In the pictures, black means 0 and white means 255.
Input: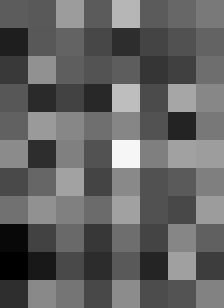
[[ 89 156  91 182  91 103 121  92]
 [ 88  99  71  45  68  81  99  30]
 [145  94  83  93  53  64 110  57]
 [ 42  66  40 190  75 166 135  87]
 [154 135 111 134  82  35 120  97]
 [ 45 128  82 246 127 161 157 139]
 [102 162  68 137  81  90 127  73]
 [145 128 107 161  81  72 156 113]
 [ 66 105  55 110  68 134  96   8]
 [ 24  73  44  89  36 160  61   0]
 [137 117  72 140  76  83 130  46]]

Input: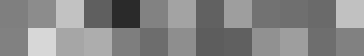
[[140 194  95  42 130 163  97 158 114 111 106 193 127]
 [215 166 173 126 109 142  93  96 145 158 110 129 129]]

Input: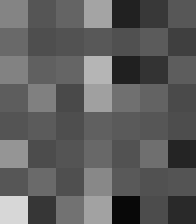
[[ 85 100 164  33  56  87 132]
 [ 78  82  88  80  91  63 105]
 [ 96 101 181  32  51  93 130]
 [128  73 160 112  99  74  93]
 [ 91  78  96  90  86  77  84]
 [ 76  84 104  82 111  36 149]
 [106  79 136  89  81  84  86]
 [ 54 114 162   8  76  41 215]]

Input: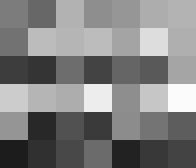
[[103 178 142 150 173 179 124]
 [188 181 188 164 221 175 114]
 [ 52 109  67 101  89 165  61]
 [181 173 237 142 198 251 204]
 [ 40  81  58 140 116  93 149]
 [ 48  72 107  34  56  67  28]]

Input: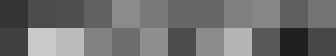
[[ 77  79  97 138 120 103 103 128 135  94 115  52]
 [202 187 129 110 143  76 139 180  88  32  71  65]]

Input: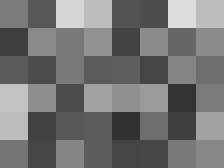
[[ 87 214 188  83  78 221 189 123]
 [138 121 145  67 140 102 139  61]
 [ 76 121  91  94  68 132 111  90]
 [142  76 161 144 155  51 122 194]
 [ 65  88  92  49 108  63 162 189]
 [ 69 134  93  68  70 121 135 116]]
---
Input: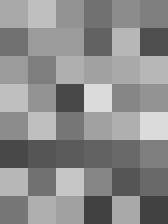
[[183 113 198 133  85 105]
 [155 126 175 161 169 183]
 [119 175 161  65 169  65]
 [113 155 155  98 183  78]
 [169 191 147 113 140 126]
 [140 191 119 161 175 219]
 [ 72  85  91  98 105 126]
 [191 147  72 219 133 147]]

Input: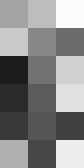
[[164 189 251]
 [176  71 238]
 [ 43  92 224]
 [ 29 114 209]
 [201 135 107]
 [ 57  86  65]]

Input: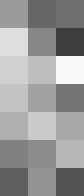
[[208 189 250]
 [129 141 183]
 [175 202 168]
 [195 162 117]
 [155 103 111]
 [ 95 147  83]
 [222 135  61]]

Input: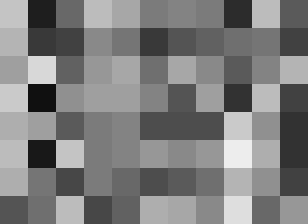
[[188  24 196 123 131 151 137 151 237 174  50]
 [ 84 111 188  71  97 174 167 137 222 104 151]
 [202  16 144 159 159 131  84 159  50 188  65]
 [196  30 104 188 167 123 131 123  44 188  90]
 [159 216  97 151 167 111 167 137  90 131 180]
 [174 159  90 123 131  77  77  77 202 144  50]
 [174 117  71 123 104  77  90 111 180 144  65]
 [180  57  65 137 117  57  84  97 111 117  65]]

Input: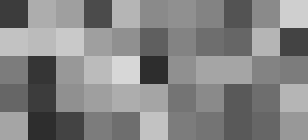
[[194 187 201 159 144  95 131 110 102 181  67]
 [ 60 173 159  75 181 138 144 131  83 138 207]
 [124  53 152 187 215  45 144 165 165 131 124]
 [102  60 144 159 173 165 116 138  89 110 181]
 [165  45  67 124 110 194 124 116  89 102 152]]

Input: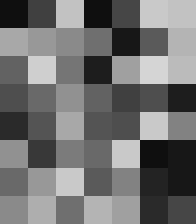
[[105 152 201  90 130  35  23]
 [ 15  64 194  15  70 201 194]
 [ 42  84 168  84  78 201 130]
 [ 78 105 145  98  64  78  29]
 [168 152 138 111  23  90 180]
 [145  56 123 105 201  15  23]
 [ 98 207 117  29 160 213 187]
 [138 174 111 180 160  42  70]]
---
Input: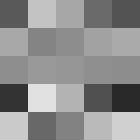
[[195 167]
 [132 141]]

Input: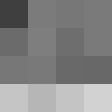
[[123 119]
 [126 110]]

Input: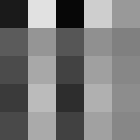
[[225   7]
 [149  86]]

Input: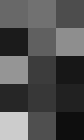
[[113  77]
 [ 96 142]]

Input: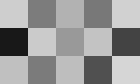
[[124 178]
 [203 153]]

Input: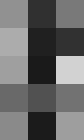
[[ 48 121]
 [ 32  49]]

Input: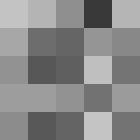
[[180 143]
 [109 101]]
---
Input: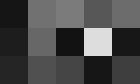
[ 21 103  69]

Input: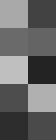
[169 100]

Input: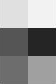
[224  37]

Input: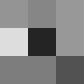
[148  36  82]

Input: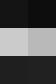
[ 20 185]

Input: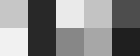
[198  40]

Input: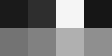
[ 26 129]

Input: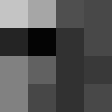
[196   4  49  72]

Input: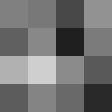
[128 136 139  41]
